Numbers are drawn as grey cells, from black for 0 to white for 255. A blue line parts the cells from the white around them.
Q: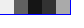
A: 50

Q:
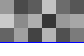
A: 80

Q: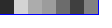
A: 63

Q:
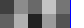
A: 155

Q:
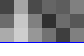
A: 62

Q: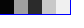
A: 200

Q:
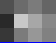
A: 151

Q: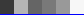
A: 153

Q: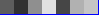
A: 177

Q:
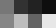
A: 99
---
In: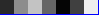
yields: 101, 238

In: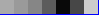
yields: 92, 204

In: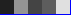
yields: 68, 224

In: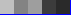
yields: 158, 192

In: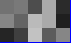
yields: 186, 194

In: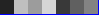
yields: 214, 214

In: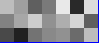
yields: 145, 233

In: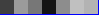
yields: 20, 192
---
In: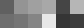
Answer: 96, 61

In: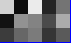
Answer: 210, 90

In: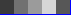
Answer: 58, 87

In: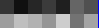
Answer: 52, 164

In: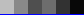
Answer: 190, 8

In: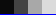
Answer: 10, 219

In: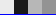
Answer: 235, 147
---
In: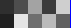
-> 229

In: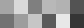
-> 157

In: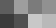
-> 80

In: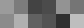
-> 176

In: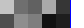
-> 142

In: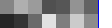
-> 52

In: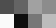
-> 14

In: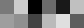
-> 144

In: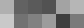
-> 114
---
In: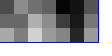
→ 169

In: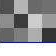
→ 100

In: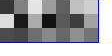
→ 75

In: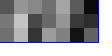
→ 112

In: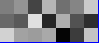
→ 210

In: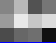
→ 75

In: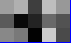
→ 136
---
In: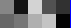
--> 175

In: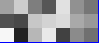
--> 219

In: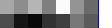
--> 63

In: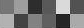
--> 96

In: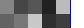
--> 200

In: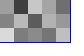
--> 92
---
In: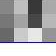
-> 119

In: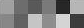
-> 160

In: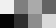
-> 240

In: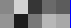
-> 135

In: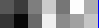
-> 87

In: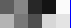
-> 94

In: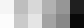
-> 245
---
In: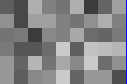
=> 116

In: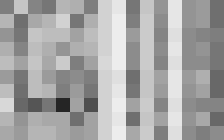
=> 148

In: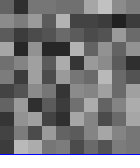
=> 91

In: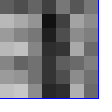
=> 155

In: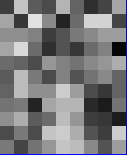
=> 143
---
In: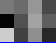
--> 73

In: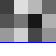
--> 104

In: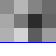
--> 107

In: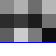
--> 182

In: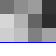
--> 52

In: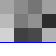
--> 159
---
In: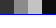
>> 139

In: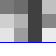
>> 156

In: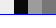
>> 9

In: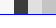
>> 60

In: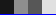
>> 142

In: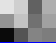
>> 84

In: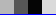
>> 86

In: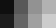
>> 101
